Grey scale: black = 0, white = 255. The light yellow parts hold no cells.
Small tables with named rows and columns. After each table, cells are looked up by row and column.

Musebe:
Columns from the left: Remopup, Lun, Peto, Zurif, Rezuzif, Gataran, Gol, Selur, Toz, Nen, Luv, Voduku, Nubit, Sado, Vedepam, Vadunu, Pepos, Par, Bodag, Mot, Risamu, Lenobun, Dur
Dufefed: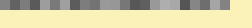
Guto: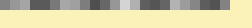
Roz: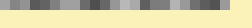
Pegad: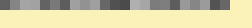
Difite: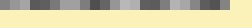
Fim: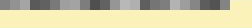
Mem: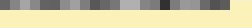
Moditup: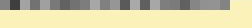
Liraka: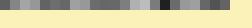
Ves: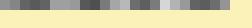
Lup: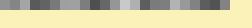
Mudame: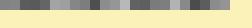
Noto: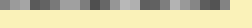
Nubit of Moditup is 90
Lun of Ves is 133
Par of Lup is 179
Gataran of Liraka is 110
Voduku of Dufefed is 150
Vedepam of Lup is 94
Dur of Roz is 154
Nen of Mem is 88
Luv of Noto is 103
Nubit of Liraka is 126
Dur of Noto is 131
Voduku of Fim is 150
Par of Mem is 124
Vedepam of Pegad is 166
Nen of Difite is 79
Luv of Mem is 103

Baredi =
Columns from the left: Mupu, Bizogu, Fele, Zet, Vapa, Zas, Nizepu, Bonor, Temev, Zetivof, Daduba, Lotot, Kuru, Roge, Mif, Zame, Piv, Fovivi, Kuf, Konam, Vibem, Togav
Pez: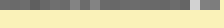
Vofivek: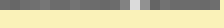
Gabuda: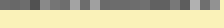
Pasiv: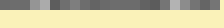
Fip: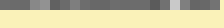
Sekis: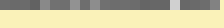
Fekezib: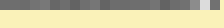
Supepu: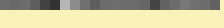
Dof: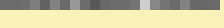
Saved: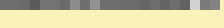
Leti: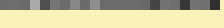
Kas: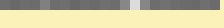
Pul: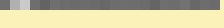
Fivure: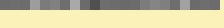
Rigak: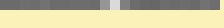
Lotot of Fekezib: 109
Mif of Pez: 106
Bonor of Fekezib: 99
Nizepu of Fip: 107
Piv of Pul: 111
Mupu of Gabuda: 108
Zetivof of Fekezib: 118
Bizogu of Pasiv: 109
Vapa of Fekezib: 120
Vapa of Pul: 99
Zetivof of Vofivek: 108
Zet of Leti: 169
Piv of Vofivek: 114
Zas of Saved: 115
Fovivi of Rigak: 107
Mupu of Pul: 111

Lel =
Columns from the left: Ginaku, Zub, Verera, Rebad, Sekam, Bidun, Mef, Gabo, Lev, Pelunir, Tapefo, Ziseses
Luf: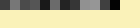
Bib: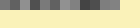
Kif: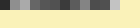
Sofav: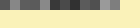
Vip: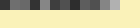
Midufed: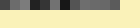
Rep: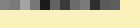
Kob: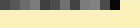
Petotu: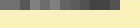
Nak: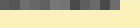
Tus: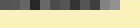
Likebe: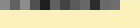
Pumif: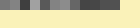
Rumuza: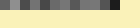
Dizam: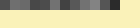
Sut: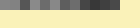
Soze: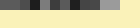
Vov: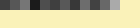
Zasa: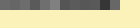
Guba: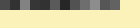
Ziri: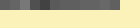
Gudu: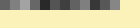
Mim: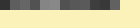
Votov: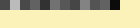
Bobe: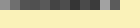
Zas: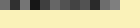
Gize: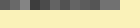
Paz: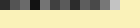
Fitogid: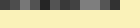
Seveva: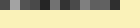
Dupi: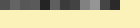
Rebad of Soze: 29
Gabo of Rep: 107
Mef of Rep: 58
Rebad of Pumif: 161
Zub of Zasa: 102
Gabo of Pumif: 102
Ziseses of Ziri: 96
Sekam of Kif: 86
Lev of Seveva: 127
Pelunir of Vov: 66
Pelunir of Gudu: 56
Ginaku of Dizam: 79
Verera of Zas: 117

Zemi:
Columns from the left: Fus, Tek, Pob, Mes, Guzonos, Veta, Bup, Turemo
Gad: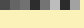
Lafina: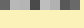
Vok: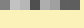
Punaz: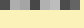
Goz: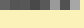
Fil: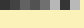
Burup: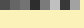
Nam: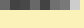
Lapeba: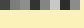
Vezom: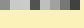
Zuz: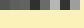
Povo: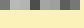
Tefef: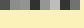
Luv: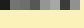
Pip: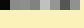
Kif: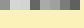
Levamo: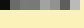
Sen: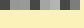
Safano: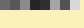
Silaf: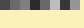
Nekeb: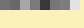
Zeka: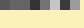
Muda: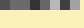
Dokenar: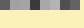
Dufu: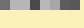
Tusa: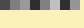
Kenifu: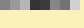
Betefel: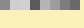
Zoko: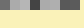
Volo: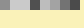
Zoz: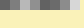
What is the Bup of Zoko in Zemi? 89
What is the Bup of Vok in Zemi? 95
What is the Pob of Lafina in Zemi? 181
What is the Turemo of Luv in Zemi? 145
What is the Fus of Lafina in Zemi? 102
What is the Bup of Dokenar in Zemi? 79
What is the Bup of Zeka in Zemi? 58
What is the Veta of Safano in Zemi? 165
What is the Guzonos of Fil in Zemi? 112
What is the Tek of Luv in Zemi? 116
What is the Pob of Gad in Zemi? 113
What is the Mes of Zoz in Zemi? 144
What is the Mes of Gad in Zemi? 45
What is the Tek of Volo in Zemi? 203
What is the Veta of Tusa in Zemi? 192
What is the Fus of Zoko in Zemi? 110
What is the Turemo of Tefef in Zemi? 114
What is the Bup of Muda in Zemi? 63
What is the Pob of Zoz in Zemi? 184
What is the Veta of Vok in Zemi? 160
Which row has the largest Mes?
Zoz

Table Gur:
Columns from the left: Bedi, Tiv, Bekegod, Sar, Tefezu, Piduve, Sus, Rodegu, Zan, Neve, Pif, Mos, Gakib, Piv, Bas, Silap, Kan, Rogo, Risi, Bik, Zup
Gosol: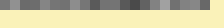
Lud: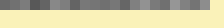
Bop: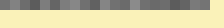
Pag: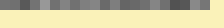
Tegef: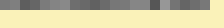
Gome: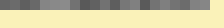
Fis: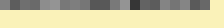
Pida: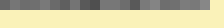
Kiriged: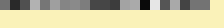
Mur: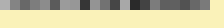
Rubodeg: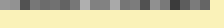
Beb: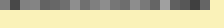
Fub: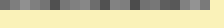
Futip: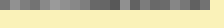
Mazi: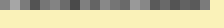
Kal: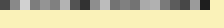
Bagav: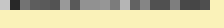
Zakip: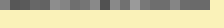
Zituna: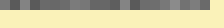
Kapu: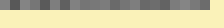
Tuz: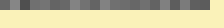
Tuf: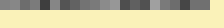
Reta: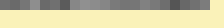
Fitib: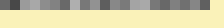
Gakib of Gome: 119
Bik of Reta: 113
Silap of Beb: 101
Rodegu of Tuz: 131
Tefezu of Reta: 106
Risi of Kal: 71
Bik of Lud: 116
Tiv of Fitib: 72
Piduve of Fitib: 130
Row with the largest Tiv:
Mazi

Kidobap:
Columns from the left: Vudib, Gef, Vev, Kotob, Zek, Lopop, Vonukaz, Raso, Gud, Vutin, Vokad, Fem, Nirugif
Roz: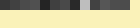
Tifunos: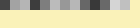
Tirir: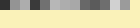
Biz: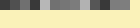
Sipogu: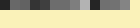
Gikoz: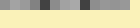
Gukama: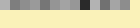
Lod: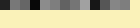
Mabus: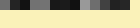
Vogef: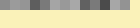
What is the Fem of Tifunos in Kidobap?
213
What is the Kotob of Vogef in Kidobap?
94
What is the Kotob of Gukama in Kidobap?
154
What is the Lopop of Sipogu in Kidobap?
109
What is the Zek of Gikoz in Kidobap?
66
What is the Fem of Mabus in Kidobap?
34
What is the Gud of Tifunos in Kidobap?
103
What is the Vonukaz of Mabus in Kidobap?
27
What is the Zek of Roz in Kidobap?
36
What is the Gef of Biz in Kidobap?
80
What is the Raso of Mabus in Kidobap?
17
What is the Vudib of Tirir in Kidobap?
49
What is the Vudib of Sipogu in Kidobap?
37
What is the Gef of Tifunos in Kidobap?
163
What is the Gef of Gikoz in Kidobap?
163
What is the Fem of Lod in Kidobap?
134

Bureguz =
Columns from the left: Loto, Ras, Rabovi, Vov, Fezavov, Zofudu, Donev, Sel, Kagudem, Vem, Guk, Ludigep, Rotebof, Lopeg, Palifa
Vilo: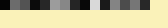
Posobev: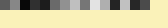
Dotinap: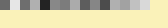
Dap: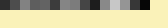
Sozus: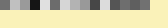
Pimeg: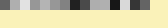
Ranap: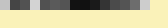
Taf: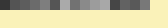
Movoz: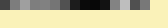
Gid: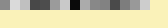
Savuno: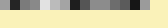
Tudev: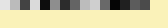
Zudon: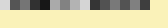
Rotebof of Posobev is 193
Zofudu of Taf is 85
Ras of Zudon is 85
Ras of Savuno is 37
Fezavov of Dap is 99
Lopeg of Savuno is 22
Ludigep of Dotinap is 176
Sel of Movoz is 28
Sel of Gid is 10
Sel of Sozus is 179
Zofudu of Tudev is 142
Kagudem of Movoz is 10
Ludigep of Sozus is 85
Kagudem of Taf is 138
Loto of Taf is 54
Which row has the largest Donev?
Sozus

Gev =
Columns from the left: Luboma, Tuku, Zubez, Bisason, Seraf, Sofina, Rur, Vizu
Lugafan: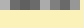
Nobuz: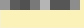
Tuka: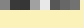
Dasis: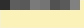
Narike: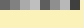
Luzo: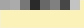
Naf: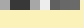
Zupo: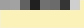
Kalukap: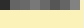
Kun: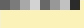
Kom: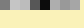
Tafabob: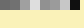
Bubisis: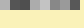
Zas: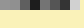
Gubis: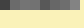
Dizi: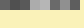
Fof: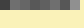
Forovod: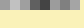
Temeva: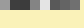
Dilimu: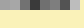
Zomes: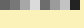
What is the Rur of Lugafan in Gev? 106
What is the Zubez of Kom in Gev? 188
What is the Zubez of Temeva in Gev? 60
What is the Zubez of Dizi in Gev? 89
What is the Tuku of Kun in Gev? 123
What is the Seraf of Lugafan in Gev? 171
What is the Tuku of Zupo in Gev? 162
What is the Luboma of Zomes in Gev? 100
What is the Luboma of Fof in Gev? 64
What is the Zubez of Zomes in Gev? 167
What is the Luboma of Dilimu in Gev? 162
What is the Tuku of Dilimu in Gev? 167
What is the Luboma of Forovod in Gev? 158
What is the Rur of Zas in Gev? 52
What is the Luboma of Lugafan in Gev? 178
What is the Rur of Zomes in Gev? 195

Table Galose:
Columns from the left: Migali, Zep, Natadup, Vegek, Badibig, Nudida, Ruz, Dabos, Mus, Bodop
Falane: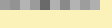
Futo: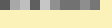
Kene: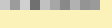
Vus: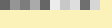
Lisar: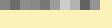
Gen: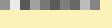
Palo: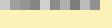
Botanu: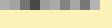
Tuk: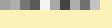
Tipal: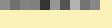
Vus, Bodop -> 214
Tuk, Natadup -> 118
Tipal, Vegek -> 128
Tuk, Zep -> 174
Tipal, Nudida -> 151
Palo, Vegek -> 132

